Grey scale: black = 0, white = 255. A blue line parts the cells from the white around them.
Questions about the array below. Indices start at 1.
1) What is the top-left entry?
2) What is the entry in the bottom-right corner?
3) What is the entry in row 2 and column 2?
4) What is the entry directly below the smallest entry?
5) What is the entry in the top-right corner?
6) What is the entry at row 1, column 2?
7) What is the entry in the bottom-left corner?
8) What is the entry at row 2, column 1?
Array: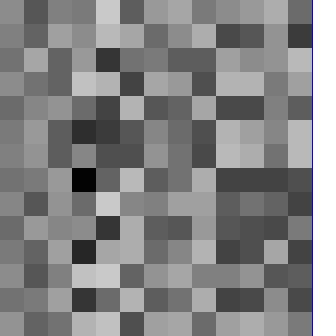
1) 140
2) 122
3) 99
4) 107
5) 107
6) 86
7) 147
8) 128

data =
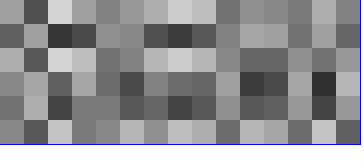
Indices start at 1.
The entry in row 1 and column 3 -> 212
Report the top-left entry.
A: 160
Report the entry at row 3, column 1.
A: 174
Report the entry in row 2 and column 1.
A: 96
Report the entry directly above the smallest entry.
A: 115
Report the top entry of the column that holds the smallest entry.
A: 174
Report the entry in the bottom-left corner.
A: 136
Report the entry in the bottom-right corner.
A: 96
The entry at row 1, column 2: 81
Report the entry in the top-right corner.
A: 129
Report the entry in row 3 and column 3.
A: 212
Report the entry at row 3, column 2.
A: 88
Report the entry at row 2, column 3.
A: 54
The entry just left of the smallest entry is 166

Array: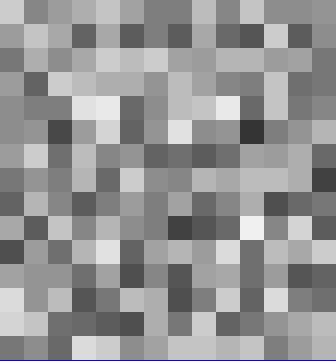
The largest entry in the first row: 204
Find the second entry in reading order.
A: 134
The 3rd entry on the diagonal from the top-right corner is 156
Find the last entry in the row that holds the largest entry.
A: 92
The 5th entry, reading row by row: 196
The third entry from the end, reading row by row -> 126
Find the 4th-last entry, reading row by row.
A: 196
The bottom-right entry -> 181
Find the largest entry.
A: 240
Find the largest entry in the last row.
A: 219
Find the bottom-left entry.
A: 119
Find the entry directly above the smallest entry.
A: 105
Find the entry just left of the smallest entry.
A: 148
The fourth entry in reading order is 174
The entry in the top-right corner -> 148
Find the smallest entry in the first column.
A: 79
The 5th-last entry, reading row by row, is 181
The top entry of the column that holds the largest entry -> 196
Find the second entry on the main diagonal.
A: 196
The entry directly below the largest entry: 111
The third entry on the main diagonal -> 141
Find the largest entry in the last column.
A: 204
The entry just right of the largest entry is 134
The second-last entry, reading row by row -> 156
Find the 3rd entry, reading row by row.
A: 156

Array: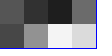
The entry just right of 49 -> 30
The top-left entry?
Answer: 85
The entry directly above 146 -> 49

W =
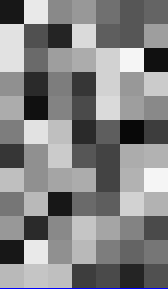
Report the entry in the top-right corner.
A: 100
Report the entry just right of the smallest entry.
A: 61
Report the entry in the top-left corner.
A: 23
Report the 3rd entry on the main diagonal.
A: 158
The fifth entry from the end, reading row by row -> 191
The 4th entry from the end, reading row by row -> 61
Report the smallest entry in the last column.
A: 16
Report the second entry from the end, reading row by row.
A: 36
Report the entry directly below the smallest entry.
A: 172
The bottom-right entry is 80
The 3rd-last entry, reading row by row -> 74
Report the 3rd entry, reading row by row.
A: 137
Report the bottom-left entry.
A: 185
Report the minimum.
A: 8
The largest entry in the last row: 197
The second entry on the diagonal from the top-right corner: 86
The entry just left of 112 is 152
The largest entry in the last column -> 245
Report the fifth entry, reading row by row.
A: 112
